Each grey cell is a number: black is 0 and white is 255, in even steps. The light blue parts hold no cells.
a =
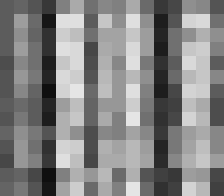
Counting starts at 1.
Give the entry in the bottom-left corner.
100
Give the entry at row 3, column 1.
92
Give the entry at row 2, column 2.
157
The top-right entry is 84
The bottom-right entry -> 64
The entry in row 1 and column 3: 84
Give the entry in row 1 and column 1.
92
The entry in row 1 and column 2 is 100
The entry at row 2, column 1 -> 92

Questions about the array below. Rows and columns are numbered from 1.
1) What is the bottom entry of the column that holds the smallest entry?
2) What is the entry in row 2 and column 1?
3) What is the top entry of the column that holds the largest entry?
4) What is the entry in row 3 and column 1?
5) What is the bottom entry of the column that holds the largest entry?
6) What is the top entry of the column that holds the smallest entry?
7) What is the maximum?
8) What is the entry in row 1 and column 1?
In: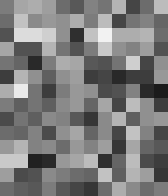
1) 124
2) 108
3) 116
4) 82
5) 108
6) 188
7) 242
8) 124

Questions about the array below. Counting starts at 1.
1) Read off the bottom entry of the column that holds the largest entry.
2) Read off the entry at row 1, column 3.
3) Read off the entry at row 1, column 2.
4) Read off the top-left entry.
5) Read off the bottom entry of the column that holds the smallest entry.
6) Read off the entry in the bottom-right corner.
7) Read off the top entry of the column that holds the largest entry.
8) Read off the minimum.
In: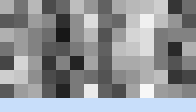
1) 247
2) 184
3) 116
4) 176
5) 35
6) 130
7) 190
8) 23
